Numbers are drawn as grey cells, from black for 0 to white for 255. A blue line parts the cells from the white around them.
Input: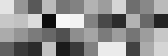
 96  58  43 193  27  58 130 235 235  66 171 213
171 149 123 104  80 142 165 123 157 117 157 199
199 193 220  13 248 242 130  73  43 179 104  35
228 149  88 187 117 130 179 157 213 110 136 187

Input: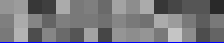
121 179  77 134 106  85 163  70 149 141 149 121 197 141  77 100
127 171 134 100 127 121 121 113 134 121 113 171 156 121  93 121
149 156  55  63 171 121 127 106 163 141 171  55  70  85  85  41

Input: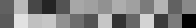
 90 226 192 198 145 109  83 198  51 103 211  59 123   1
 97 186  71  36  83 167 160 145 173 160 123 180  97 137

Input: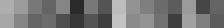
167 133 100 108  78  55  84  62 195 139 147 114  62 161 127  92
174 155 120 100 133  42 120  84 189 147 127 108  92 155  70 100

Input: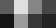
 21 156  55  35
 92 223 133  70

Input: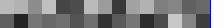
 96  36 118 104 111  84 111  50  90 118  44  76 200 133  62
186 178 141 192  69  76 186 155  56 162 178 126 133  96 104

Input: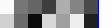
209 107  11 216 159 238  32
251 119 101  61 174 132  74
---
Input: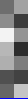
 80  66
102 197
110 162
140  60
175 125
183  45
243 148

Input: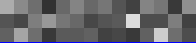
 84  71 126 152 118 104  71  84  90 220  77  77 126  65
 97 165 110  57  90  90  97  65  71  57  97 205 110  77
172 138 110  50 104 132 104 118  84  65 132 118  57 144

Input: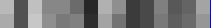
171  81 199 143 121 128  45 164 115  59  73 121  94 107 150
185  81 192 135 135 107  39 177 143  59  73 128  88 100 164

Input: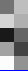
 25 101
115 190
162  67
212 176
252 146

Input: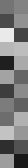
 31 170
 46  82
 61 139
 74 145
109 177
116 131
124  96
157  25
163 102
183 189
195 151
234  68

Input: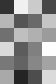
 50 240 203  71
112 191 176 155
120  99 135 163
169  36  77 218
183  85 105 197
218  92 128 253

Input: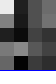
 31  11  66  51
102   3  59  45
121 137  88  66
129  25  80 114
235  31  80 108
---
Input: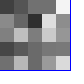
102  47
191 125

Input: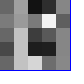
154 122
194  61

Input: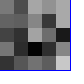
 95 134
 49 163

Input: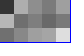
111 126
136 159

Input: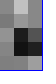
151 136
 28  83

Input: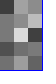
140 188
218  64

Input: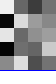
219 156
105 144
